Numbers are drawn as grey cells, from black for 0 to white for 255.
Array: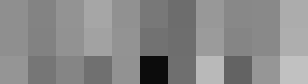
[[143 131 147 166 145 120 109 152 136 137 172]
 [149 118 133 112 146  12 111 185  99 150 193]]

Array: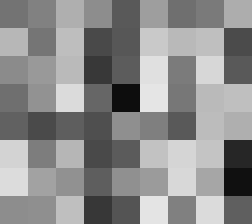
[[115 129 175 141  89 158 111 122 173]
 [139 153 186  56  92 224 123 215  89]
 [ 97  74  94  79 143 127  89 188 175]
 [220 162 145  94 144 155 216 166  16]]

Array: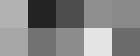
[[178  35  77 143 137]]

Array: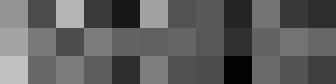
[[147  75 181  57  23 161  82  89  36 116  56  46]
 [192 103 123  94  45 126  81  75   2 105  82  62]]

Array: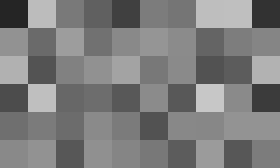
[[ 37 188 121  96  64 124 117 190 191  50]
 [177  83 129 145 163 120 138  82  92 178]
 [111 123 108 138 123  82 136 135 147 147]]

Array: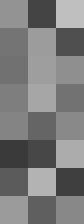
[[147  68 191]
 [113 158 143]
 [132 101 137]
 [ 91 179  63]]

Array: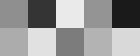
[[143  52 234 148  26]]

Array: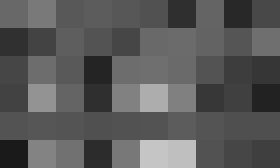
[[104 121  88  92  87  81  47 100  40  72]
 [ 70 109  89  36 109 111 106  83  61  54]
 [ 83  86  84  80  82  83  92  84  79  79]]
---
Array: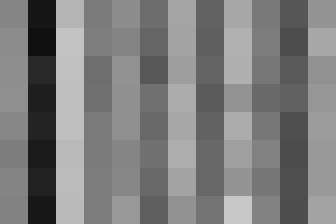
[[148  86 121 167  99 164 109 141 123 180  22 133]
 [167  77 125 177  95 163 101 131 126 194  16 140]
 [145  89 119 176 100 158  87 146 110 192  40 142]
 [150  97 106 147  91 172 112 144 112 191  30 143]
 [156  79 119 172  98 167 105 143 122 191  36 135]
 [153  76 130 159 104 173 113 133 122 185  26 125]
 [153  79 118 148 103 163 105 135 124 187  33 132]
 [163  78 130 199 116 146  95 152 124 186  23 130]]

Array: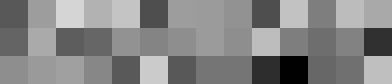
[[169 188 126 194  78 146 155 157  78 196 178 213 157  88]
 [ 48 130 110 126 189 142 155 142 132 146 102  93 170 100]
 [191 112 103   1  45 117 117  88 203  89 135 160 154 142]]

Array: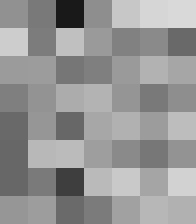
[[217 214 199 142  25 121 145]
 [105 138 129 154 192 124 205]
 [166 178 154 127 118 156 155]
 [142 121 149 179 172 147 127]
 [189 156 177 167 103 150 105]
 [147 119 138 158 187 184 103]
 [210 165 201 186  62 122 103]
 [177 183 161 123 106 157 150]]

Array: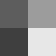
[[156  93]
 [231  63]]

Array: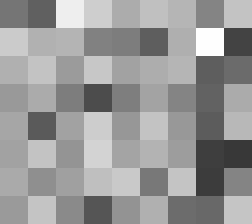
[[195 132 181 192 172 206 238  96 117]
 [ 67 254 175  94 125 129 180 177 203]
 [107  94 181 173 162 199 155 195 176]
 [171  98 132 163 126  76 125 171 153]
 [184  92 152 195 151 205 162  90 166]
 [ 56  62 157 179 164 211 148 195 162]
 [132  60 196 120 201 191 160 143 170]
 [197 104 108 176 147  85 138 196 154]]

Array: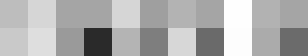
[[165 178 254 165 179 159 214 165 165 214 189]
 [107 171 253 106 215 126 180  42 154 222 201]]
